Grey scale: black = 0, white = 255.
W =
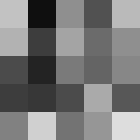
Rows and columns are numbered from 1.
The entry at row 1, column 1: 194
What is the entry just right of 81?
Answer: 186
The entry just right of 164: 107
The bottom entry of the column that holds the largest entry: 221
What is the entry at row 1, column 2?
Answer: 15
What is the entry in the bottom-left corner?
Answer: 129
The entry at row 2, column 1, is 178

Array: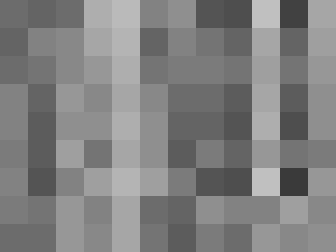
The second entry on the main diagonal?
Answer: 130
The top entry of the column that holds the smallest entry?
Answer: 65
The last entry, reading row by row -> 143
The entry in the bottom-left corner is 108
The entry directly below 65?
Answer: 100
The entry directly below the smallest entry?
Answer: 159
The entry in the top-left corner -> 108
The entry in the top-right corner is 166
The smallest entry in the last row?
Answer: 92
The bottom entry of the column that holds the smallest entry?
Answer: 136
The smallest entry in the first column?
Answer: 100
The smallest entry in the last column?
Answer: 123
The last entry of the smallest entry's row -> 151
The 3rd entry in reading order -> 108
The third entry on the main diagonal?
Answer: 136
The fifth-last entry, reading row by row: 123
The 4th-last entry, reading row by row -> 108
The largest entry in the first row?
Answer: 192
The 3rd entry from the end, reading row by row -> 151
